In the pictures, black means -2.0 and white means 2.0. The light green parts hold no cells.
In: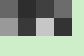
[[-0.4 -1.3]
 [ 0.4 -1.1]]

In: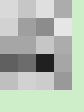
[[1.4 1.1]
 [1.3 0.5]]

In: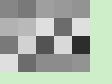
[[ 0.1 -0.1]
 [ 0.8  0.9]]

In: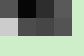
[[-0.7 -1.9]
 [ 1.2 -0.8]]

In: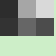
[[-1.3  0.6]
 [-1.2 -0.4]]

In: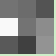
[[-0.2 -0.3]
 [ 1.9 -0.2]]

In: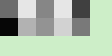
[[-0.3  1.6]
 [-1.9  0.8]]

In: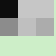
[[-1.8  1.1]
 [ 0.2  1.0]]
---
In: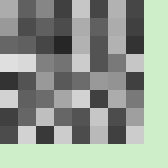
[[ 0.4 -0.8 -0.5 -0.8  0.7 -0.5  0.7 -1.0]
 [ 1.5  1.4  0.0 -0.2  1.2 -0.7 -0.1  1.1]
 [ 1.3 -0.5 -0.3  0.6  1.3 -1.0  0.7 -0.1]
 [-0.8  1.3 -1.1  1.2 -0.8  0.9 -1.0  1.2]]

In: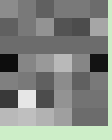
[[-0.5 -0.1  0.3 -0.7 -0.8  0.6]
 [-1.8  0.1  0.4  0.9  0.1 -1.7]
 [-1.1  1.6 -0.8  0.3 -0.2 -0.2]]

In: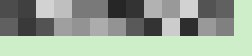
[[-0.5 -1.1 -0.7  0.5  0.3  0.7  0.3 -0.6 -1.2  1.2 -1.3  0.4  0.0]]

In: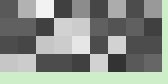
[[-0.5 -0.5 -1.0  1.3  1.2 -0.5 -0.7 -0.5 -1.0]
 [ 1.1  1.2 -0.8 -0.8 -1.0  1.3 -1.2 -0.6 -0.4]]

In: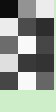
[[ 1.7 -0.8 -1.3]
 [ 1.5 -1.1 -1.2]]

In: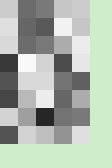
[[ 1.5 -0.4 -0.6  1.8  1.1]
 [-1.1  1.9  1.3 -0.8  1.6]
 [-0.9  0.9  1.7 -0.4  0.7]
 [-0.7  1.3  1.0  0.3  1.5]]
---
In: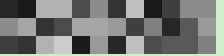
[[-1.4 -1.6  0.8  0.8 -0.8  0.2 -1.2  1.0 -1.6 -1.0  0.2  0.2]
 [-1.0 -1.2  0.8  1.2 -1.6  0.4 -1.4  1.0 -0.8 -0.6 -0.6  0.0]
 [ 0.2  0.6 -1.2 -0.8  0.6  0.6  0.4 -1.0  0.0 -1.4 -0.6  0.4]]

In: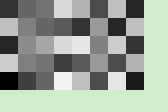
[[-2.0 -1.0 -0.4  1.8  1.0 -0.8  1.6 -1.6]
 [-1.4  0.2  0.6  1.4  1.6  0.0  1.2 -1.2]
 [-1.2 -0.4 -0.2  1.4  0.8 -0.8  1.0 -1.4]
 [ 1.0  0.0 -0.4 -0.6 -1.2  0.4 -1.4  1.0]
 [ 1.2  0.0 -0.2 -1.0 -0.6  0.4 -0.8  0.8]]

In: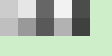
[[ 1.0  0.4 -0.6  0.8 -1.0]
 [ 1.2  1.6 -0.4  1.8 -0.8]]

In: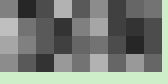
[[ 0.0 -1.4 -0.8  0.8 -0.6  0.2 -1.0 -0.4 -0.2]
 [ 0.2 -0.6 -1.2  0.4 -0.2  0.8 -0.4  0.4 -0.4]
 [ 0.6  0.0 -0.6 -1.0 -0.4 -0.2 -0.8 -1.4 -0.8]
 [ 1.0 -0.2 -0.6 -1.2  0.0  0.6 -1.0 -1.2 -0.8]]

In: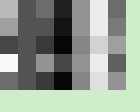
[[-0.9 -0.7 -1.1 -1.9  0.1  1.3  0.5]
 [-0.3 -0.7 -1.1 -1.9  0.1  1.5  0.3]
 [ 0.5 -0.7 -0.7 -1.7  0.3  1.7 -0.1]
 [ 0.9 -0.7 -0.3 -1.5  0.3  1.7 -0.3]
 [ 1.9 -0.7  0.3 -0.9  0.3  1.7 -0.5]]

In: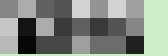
[[ 0.1  0.7 -0.5 -0.7  1.3  0.3  1.3  0.5]
 [ 0.9 -1.9 -0.9 -0.9  0.5 -0.3 -0.3 -1.5]
 [ 1.1 -1.7  0.7 -1.1 -0.5 -1.1 -0.7  0.1]]
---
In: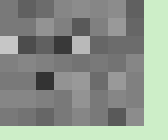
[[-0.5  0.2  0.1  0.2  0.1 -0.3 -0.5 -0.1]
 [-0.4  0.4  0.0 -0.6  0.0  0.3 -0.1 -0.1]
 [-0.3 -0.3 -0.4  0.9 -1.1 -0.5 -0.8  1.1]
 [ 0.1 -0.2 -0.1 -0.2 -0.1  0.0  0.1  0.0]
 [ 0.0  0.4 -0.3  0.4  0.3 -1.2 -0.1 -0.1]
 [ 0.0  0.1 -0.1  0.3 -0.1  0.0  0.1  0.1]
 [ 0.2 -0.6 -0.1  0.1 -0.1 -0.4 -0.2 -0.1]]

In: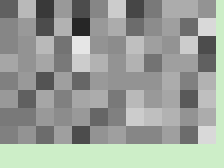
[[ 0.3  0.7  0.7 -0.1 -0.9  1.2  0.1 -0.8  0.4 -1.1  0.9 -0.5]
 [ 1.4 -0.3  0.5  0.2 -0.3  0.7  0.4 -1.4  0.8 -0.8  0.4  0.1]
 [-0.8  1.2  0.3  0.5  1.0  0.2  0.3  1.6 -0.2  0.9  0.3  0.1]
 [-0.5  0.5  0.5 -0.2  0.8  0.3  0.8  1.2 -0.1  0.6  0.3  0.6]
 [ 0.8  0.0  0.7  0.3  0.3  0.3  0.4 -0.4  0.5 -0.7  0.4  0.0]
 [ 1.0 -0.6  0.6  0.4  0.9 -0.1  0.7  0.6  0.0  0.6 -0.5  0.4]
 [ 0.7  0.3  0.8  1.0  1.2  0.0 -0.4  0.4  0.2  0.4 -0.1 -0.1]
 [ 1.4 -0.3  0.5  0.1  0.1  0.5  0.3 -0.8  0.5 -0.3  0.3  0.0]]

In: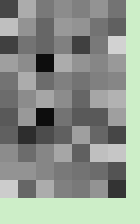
[[-0.2  0.3  0.0  0.2 -0.1  0.7 -0.9]
 [-0.5 -0.2  0.3  0.4 -0.4  0.3  1.0]
 [ 1.3 -0.1 -1.0  0.0 -0.4 -0.2 -1.0]
 [ 0.4  0.1  0.3  0.7 -1.8  0.2  0.5]
 [ 0.1  0.0 -0.2  0.0 -0.3  0.7 -0.2]
 [ 0.8  0.6 -0.4  0.2  0.6  0.2 -0.3]
 [ 0.5 -0.6 -0.6 -0.2 -1.8  0.4 -0.6]
 [-0.9 -0.4  0.5 -0.5 -0.8 -1.3 -0.5]
 [ 1.1  1.0 -0.5  0.6  0.1 -0.3  0.2]
 [-0.7 -0.3 -0.2 -0.1  0.1  0.3  0.3]
 [-1.2  0.3 -0.1  0.0  0.7 -0.4  1.2]]

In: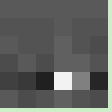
[[-0.6 -0.6 -0.6 -0.6 -0.6 -0.6]
 [-0.7 -0.7 -0.6 -0.7 -0.7 -0.7]
 [-0.8 -0.7 -0.5 -0.7 -0.7 -0.6]
 [-0.7 -0.5 -0.5 -0.8 -0.6 -0.8]
 [-1.4  0.0  1.8 -1.5 -1.1 -1.0]
 [-0.8 -0.7 -0.5 -0.7 -0.8 -0.6]]

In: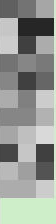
[[ 0.6 -0.2 -0.5]
 [-1.4 -1.4  1.1]
 [ 0.7 -1.0  1.2]
 [-0.1  0.1 -0.2]
 [-0.4 -1.0  0.1]
 [ 1.2  0.0  0.7]
 [ 0.8  0.1  0.1]
 [ 1.4  1.0  0.6]
 [-1.0  1.1 -0.9]
 [-0.7  0.5  0.9]
 [ 1.2  0.7  0.7]]

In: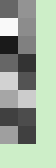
[[ 0.3 -0.4]
 [ 0.2  1.9]
 [ 0.0 -1.6]
 [-1.2 -0.4]
 [-0.7  1.3]
 [ 1.2  0.6]
 [-0.8 -1.0]
 [-1.0  0.5]]
